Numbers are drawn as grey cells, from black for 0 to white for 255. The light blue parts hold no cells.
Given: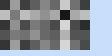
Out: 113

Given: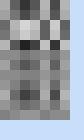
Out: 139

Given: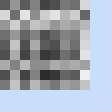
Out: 150

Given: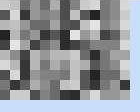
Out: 151

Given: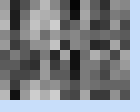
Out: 145

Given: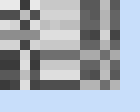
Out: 111

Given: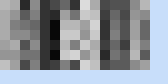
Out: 139
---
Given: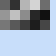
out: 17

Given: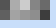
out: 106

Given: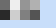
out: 177

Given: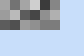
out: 176

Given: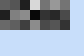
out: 74

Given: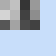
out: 141

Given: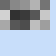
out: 200

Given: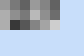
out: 109

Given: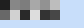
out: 189
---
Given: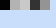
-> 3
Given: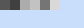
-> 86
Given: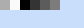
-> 173
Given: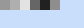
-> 152
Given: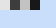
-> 228
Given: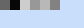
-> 102
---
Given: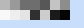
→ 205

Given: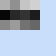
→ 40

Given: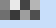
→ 57

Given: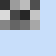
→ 69

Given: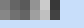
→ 159

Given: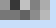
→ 99
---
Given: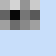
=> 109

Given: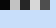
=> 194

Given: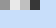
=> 233

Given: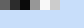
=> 44

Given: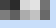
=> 96

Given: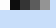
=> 13

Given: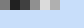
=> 33
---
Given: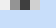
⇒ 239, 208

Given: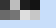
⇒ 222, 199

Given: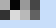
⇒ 218, 185

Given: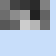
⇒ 205, 182

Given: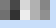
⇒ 237, 215

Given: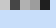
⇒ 200, 177
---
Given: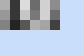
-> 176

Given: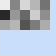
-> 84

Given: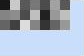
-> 52

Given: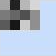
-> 23

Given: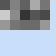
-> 107

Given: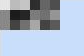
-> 167

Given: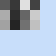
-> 36

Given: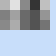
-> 106

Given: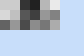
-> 140

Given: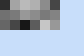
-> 92
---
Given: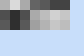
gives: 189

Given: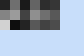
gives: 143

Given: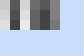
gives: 98

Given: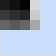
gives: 46

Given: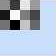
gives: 248

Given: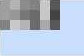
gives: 107

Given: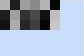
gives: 74

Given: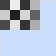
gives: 31

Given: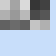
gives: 185
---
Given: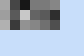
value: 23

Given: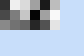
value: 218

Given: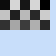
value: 22

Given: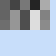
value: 120

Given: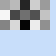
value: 37

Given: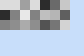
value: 160

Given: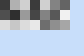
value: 208

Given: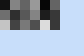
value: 100
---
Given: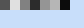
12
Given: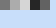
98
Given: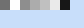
23
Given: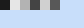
88
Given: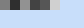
208
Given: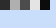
12
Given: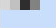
130
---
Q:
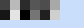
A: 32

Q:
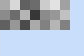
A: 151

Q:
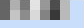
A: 56

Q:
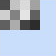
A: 228

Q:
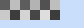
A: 222

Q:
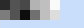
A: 191

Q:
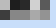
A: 169
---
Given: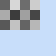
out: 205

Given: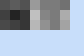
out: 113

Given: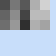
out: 210

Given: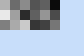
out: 11

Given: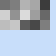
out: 60

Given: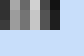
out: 18

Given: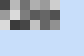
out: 206

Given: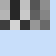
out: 142

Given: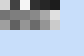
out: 28
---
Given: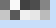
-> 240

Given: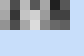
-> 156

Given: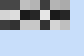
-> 230

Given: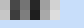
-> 30

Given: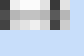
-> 182

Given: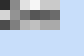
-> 86

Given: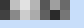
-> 96
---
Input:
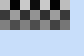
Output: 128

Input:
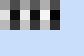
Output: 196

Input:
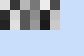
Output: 86

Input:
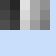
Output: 204

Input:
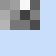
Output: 118

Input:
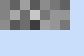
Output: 110

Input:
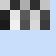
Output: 78

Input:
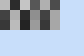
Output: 35
